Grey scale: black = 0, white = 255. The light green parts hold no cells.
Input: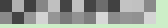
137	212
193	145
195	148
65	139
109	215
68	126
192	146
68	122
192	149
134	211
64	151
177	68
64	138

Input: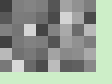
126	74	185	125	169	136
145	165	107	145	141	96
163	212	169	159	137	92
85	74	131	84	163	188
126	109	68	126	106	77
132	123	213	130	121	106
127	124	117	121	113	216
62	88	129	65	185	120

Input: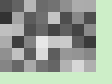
171	78	138	58	135	175
172	137	67	93	148	215
143	78	96	202	151	178
114	196	68	200	93	101
107	112	103	231	219	115
183	92	80	131	93	169
99	164	185	62	193	103
80	50	192	172	144	133

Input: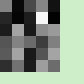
18	2	154	128	164	108
134	246	140	61	85	157
73	29	25	107	25	27
8	5	164	131	164	114
131	38	28	85	90	46

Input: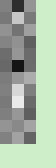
148	121	159	95	107	108	172	126	106	95	163	100
45	199	115	145	150	20	151	215	234	151	137	162
129	120	146	132	109	104	124	128	121	127	148	129

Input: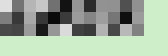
145	155	129
80	15	184
145	118	72
146	158	178
43	133	57
149	155	64
18	59	218
113	10	150
199	56	25
181	168	154
115	56	69
223	126	73

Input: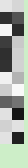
214	83	43	201	208	210	179	249	115	21	225	32
228	48	245	61	47	49	240	204	96	225	209	226
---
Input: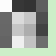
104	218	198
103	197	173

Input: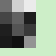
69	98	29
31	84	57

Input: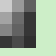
163	108	54
133	98	54

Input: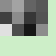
64	140	55
224	77	22

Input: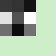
226	82	253
110	12	112

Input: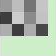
61	204	138
173	61	172
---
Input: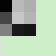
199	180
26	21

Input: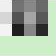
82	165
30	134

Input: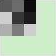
54	28
123	206

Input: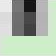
110	72
109	65

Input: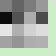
82	172
176	209

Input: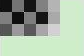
14	126
154	89

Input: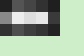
236	220
78	62

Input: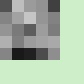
162	197
122	93

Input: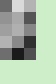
169	85
176	134
